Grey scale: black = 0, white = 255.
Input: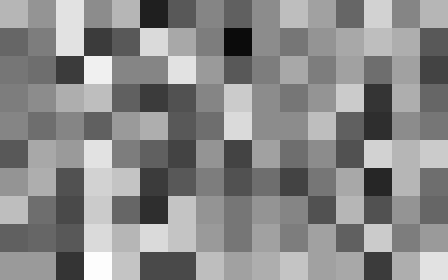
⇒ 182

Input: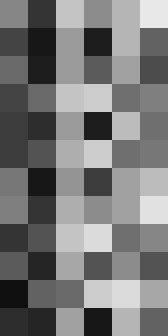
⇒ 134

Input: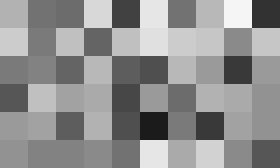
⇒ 178

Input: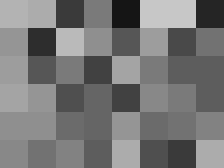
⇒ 179

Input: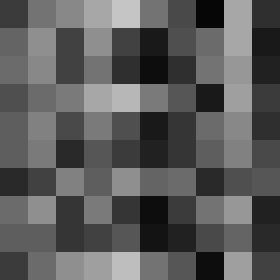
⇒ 59

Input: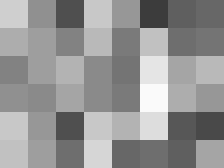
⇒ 207

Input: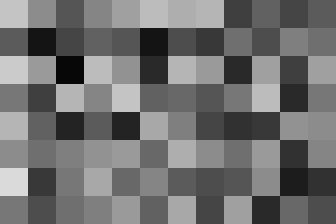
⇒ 196

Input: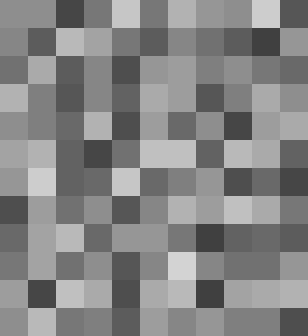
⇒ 142

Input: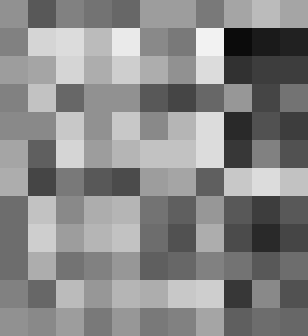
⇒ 145
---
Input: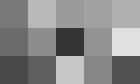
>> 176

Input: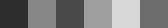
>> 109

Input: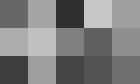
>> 158

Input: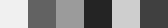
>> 64

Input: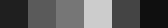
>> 15

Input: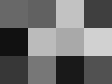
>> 63

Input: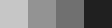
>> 32

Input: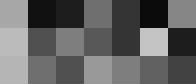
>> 134

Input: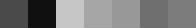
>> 123
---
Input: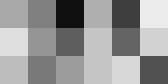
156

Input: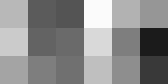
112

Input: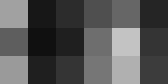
52

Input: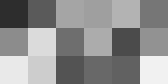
83

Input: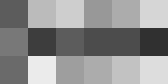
158

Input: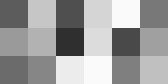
236

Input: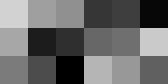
0

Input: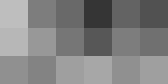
159
